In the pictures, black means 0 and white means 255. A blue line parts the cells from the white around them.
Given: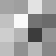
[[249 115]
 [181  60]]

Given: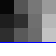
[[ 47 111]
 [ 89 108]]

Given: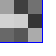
[[206  53]
 [ 87 171]]

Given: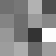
[[110 155]
 [109  51]]

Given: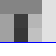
[[ 60 182]
 [ 55 193]]

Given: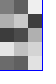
[[201  62]
 [ 75 176]]

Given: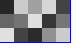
[[116 223]
 [ 67  43]]

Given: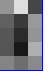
[[ 58 153]
 [ 42 148]]
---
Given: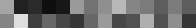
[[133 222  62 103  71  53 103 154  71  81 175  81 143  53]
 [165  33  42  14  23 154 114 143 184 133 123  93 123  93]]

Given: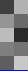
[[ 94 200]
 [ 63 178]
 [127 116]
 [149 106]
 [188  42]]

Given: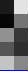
[[ 26 227]
 [196 135]
 [  7 116]
 [145  55]
 [ 85  46]]

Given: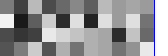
[[ 84 124 204  84 176 115 176 166 115 146 233]
 [124  64 186  75 105 136  94 186 155 166 155]
 [ 75  53  64 233 213 195 176 166  44 195 105]
 [242  25  94 204  44 223  35 223 155 223 115]]

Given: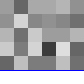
[[145 212 135 145 135 112]
 [102 191 124 124 191 112]
 [202 124 212  60 222 102]
 [181 112 202 157 157 181]
 [157 102 169 169 181 145]]

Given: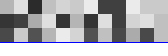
[[181 223  43 192 212 202 235  64  64 235 202 202]
 [ 73 202  82 181 235 212  82 192  73 171  73 192]
 [ 53  64 171 223  53 181  53 223  64 212 223 192]]
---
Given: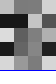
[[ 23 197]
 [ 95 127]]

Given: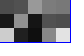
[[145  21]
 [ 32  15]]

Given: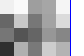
[[200 119]
 [ 84 101]]

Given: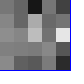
[[102 171]
 [134 189]]

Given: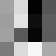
[[227  15]
 [ 90   6]]

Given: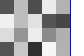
[[189 225]
 [149 236]]

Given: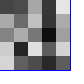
[[107 193]
 [172 119]]

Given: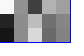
[[141 189]
 [140 217]]

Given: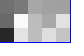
[[250 188]
 [227 189]]
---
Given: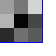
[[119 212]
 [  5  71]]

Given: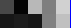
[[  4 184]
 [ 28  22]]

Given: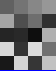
[[116 135]
 [ 78 110]]

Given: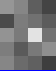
[[134  94]
 [124 113]]

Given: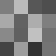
[[187  87]
 [ 98 173]]

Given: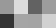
[[220  98]
 [165 164]]

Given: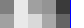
[[233 160]
 [233 217]]

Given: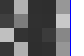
[[177  47]
 [124  48]]
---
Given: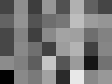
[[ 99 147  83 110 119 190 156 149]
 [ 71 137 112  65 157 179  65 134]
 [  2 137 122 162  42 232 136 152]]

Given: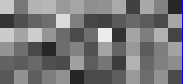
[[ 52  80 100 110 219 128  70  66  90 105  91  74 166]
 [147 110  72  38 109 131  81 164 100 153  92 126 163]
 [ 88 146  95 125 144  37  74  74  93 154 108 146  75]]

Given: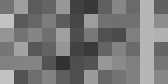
[[194  90 102 124  92  70 157 114 112 113 182 141]
 [118 163  87  99 150  66  57 101 131 106 182 101]
 [194  83 110 131  94  79 154 102 116 128 182 135]]

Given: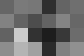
[[130  99  77  99 132 103]
 [141 180 161  43 128 144]]

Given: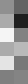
[[171  31]
 [171 185]
 [127 132]]

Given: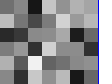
[[188 118  72 124 210 154 183]
 [124 151  49 208 140 140  48]
 [136  48 200 144 186  24 103]]

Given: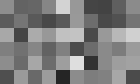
[[ 92 117  89  72  89 153 109  73  81 116]
 [127 113 134  98 128  75 108 138 124 155]
 [ 79 154 105 156  37 140 125 129 167  75]]
